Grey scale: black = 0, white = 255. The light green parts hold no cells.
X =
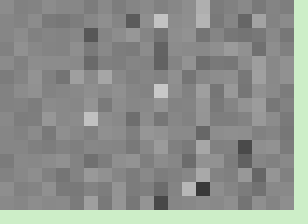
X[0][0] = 140
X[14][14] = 140
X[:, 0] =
[140, 134, 134, 129, 139, 124, 130, 130, 137, 134, 134, 123, 130, 142, 137]
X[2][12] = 142
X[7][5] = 135
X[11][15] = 146
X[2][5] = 135
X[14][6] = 159
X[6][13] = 130
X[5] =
[124, 132, 147, 129, 116, 159, 138, 166, 137, 128, 134, 130, 144, 117, 136, 141, 143, 120, 160, 137, 145]
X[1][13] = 143
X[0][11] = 129
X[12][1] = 136
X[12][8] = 134
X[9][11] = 146
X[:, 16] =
[129, 134, 119, 155, 119, 143, 153, 133, 126, 143, 130, 125, 128, 133, 143]
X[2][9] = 151
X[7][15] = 121
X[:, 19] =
[132, 131, 137, 142, 136, 137, 138, 119, 140, 133, 146, 129, 149, 137, 132]
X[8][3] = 151
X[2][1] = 140
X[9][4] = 143
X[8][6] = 193
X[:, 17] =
[137, 102, 116, 145, 140, 120, 118, 147, 131, 142, 74, 97, 152, 124, 116]
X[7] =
[130, 131, 125, 139, 137, 135, 148, 122, 141, 135, 137, 147, 131, 132, 150, 121, 133, 147, 156, 119, 130]
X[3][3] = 132
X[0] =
[140, 129, 131, 140, 135, 135, 124, 137, 125, 133, 138, 129, 135, 142, 175, 124, 129, 137, 121, 132, 126]
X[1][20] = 139
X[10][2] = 128
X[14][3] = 137
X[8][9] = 110
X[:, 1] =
[129, 131, 140, 145, 129, 132, 140, 131, 125, 130, 134, 137, 136, 129, 134]

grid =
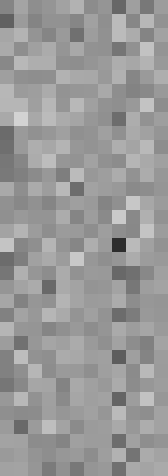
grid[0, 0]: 133
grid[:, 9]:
[159, 135, 172, 145, 167, 134, 131, 153, 173, 170, 164, 181, 146, 138, 199, 137, 136, 186, 172, 112, 119, 141, 124, 157, 141, 159, 139, 140, 157, 146, 152, 161, 116, 169]
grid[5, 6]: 168
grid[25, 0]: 129
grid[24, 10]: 128
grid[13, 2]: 171
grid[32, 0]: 154
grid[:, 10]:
[120, 183, 132, 194, 179, 154, 137, 195, 146, 161, 185, 169, 172, 141, 167, 176, 196, 161, 156, 136, 158, 151, 153, 166, 128, 132, 185, 151, 194, 142, 173, 142, 171, 164]
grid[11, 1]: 134
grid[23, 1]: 150
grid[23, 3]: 133
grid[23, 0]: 181
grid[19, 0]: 118
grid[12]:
[121, 128, 139, 152, 126, 187, 152, 158, 172, 146, 172, 151]
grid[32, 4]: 151
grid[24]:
[157, 113, 151, 165, 160, 171, 154, 144, 162, 141, 128, 163]
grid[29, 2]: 140
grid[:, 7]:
[149, 143, 145, 145, 155, 153, 169, 146, 144, 160, 152, 145, 158, 157, 132, 138, 158, 155, 143, 153, 150, 156, 147, 149, 144, 160, 159, 153, 162, 150, 157, 156, 158, 153]
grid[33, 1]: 163
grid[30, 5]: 139
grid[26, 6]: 143
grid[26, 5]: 153
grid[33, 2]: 150
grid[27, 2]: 166
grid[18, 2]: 161
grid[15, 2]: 148
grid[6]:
[183, 155, 158, 171, 147, 150, 151, 169, 142, 131, 137, 153]
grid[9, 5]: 144
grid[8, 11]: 158
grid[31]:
[163, 162, 140, 141, 132, 160, 156, 156, 109, 161, 142, 148]
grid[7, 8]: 143
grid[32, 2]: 148
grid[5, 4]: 178
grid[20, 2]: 171
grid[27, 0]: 118
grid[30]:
[155, 105, 155, 190, 163, 139, 155, 157, 169, 152, 173, 162]

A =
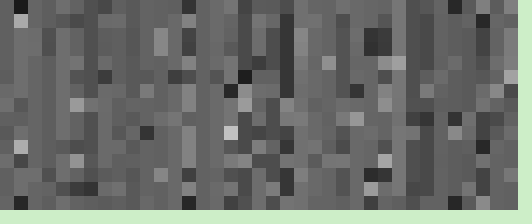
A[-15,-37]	96
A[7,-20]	155
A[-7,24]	121
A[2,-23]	98
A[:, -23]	[98, 98, 98, 98, 98, 98, 98, 98, 98, 98, 98, 98, 98, 98, 98]
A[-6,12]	105
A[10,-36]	173
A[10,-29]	106
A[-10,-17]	54
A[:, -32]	[98, 74, 98, 98, 115, 83, 98, 154, 98, 98, 77, 147, 98, 60, 98]
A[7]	[111, 87, 101, 94, 110, 154, 113, 107, 95, 100, 99, 97, 105, 130, 98, 106, 116, 155, 100, 77, 132, 112, 97, 101, 108, 105, 102, 142, 117, 81, 80, 94, 93, 90, 114, 99, 89]
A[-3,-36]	110
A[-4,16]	122
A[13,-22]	106
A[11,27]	165
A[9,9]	102
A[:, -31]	[80, 80, 80, 80, 80, 80, 80, 113, 80, 80, 80, 87, 80, 52, 94]
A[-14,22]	113
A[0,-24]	52
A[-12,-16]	131
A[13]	[96, 110, 101, 99, 80, 60, 52, 106, 112, 89, 99, 97, 105, 130, 98, 106, 116, 74, 109, 124, 54, 112, 105, 100, 83, 105, 155, 108, 118, 71, 73, 98, 93, 116, 67, 99, 97]
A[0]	[96, 26, 101, 94, 110, 98, 80, 72, 95, 89, 99, 97, 95, 52, 98, 106, 116, 68, 91, 90, 77, 112, 101, 100, 111, 105, 102, 100, 118, 79, 86, 100, 40, 90, 127, 92, 127]
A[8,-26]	109
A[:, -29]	[95, 107, 95, 95, 95, 95, 104, 95, 95, 87, 106, 95, 95, 112, 95]
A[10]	[96, 173, 101, 94, 90, 77, 80, 106, 106, 89, 99, 97, 105, 130, 98, 106, 87, 74, 125, 99, 54, 112, 115, 95, 75, 105, 102, 80, 118, 79, 73, 98, 93, 95, 40, 102, 97]
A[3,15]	104
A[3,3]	79
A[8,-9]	113
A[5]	[93, 110, 101, 94, 110, 83, 80, 60, 95, 89, 88, 97, 62, 78, 98, 84, 116, 30, 97, 97, 54, 112, 105, 100, 83, 105, 102, 78, 118, 79, 93, 107, 93, 90, 87, 99, 162]
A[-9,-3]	107
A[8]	[96, 95, 101, 94, 110, 98, 80, 106, 95, 89, 99, 109, 117, 96, 98, 106, 116, 74, 109, 77, 120, 122, 105, 98, 121, 151, 101, 100, 113, 65, 53, 98, 51, 111, 67, 74, 97]
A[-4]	[109, 71, 101, 94, 110, 147, 87, 106, 95, 96, 99, 97, 105, 130, 98, 106, 122, 132, 77, 77, 115, 112, 91, 117, 118, 105, 102, 165, 118, 79, 73, 97, 93, 90, 113, 99, 97]
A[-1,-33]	110

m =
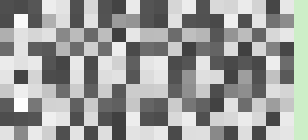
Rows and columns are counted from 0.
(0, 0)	79
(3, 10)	108
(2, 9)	230
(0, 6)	215
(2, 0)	175
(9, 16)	72
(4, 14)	230
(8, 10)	81
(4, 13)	85
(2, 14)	182
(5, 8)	225
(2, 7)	189
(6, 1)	238
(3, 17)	64
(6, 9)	204
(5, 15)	218
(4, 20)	108
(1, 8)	155
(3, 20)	71
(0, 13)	236
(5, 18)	81
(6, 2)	220
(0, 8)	67
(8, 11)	77
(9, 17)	222
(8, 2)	84
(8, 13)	236
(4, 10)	229
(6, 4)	109
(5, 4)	74
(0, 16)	213
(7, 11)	92
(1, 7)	83
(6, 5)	204
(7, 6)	201
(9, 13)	222
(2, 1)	225

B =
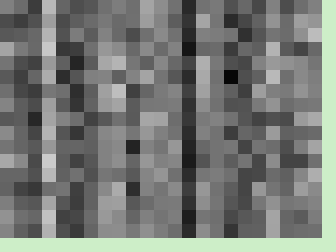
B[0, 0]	128
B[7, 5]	52
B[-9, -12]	163
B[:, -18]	[78, 94, 124, 61, 37, 85, 46, 52, 110, 54, 101, 66, 113, 63, 61, 71, 58]
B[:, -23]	[128, 76, 88, 164, 116, 89, 111, 132, 88, 138, 116, 168, 102, 99, 126, 146, 132]
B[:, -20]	[184, 158, 180, 200, 154, 172, 119, 159, 164, 179, 151, 203, 184, 111, 165, 193, 177]
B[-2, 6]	107
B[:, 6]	[86, 107, 92, 112, 91, 128, 94, 99, 66, 97, 96, 87, 81, 98, 98, 107, 101]
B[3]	[164, 122, 105, 200, 56, 61, 112, 151, 139, 105, 138, 107, 130, 21, 104, 107, 59, 104, 95, 179, 90, 69, 104]
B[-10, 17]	83
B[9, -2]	101
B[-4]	[99, 67, 56, 111, 116, 63, 98, 137, 171, 46, 130, 117, 138, 62, 151, 114, 93, 69, 151, 116, 100, 157, 138]
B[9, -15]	143
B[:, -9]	[114, 165, 128, 104, 175, 169, 161, 141, 122, 129, 104, 84, 118, 151, 142, 117, 140]
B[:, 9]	[111, 112, 76, 105, 118, 131, 64, 91, 90, 118, 35, 101, 89, 46, 88, 101, 120]
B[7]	[132, 93, 76, 159, 91, 52, 99, 153, 164, 91, 119, 120, 123, 49, 141, 113, 81, 83, 122, 147, 109, 117, 120]
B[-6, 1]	138
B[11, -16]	130
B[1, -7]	43
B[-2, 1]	111
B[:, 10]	[164, 157, 112, 138, 96, 164, 102, 119, 166, 151, 130, 151, 133, 130, 108, 128, 143]
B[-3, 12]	122
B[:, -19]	[101, 75, 82, 56, 96, 45, 111, 91, 131, 85, 100, 94, 97, 116, 86, 65, 79]
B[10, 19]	109
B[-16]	[76, 62, 81, 158, 75, 94, 107, 120, 106, 112, 157, 132, 93, 52, 165, 117, 43, 71, 98, 147, 107, 158, 149]
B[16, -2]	109
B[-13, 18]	130

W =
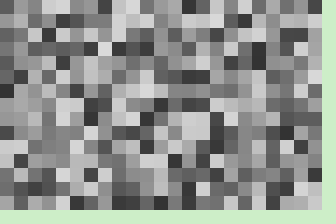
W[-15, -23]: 93
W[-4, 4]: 139
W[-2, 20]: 62
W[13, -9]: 208
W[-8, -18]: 203
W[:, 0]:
[93, 151, 98, 117, 90, 102, 51, 157, 151, 74, 203, 193, 115, 110, 165]
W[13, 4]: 116
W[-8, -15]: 204
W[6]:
[51, 168, 147, 188, 133, 67, 151, 98, 176, 197, 216, 188, 133, 132, 144, 120, 111, 147, 202, 144, 118, 205, 108]
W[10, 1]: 206
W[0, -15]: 195
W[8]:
[151, 156, 185, 116, 212, 158, 54, 140, 193, 213, 54, 115, 180, 206, 202, 72, 212, 138, 159, 181, 85, 93, 93]
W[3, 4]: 93
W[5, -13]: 203
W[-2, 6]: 203
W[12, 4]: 214
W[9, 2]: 156
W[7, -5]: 184
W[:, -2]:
[148, 178, 70, 207, 121, 155, 205, 116, 93, 164, 65, 156, 160, 212, 175]
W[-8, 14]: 75
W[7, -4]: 108
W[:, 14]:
[99, 196, 126, 178, 207, 63, 144, 75, 202, 201, 90, 67, 105, 208, 120]
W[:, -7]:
[133, 93, 144, 202, 66, 137, 111, 187, 212, 91, 101, 153, 163, 98, 199]
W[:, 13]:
[54, 203, 157, 92, 167, 59, 132, 68, 206, 202, 170, 148, 95, 56, 60]
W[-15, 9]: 215
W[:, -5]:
[108, 183, 210, 52, 51, 196, 202, 184, 159, 127, 191, 166, 125, 185, 202]
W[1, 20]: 183
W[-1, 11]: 51
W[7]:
[157, 169, 158, 137, 207, 203, 65, 78, 204, 139, 128, 56, 107, 68, 75, 204, 187, 173, 184, 108, 97, 116, 159]
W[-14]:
[151, 178, 109, 142, 63, 84, 123, 124, 210, 190, 208, 131, 157, 203, 196, 216, 93, 57, 183, 141, 183, 178, 206]
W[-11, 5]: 151
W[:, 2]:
[133, 109, 199, 94, 151, 178, 147, 158, 185, 156, 114, 159, 115, 65, 172]
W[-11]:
[90, 144, 151, 187, 62, 151, 195, 161, 149, 111, 137, 102, 145, 167, 207, 151, 66, 101, 51, 144, 149, 121, 178]
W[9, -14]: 72
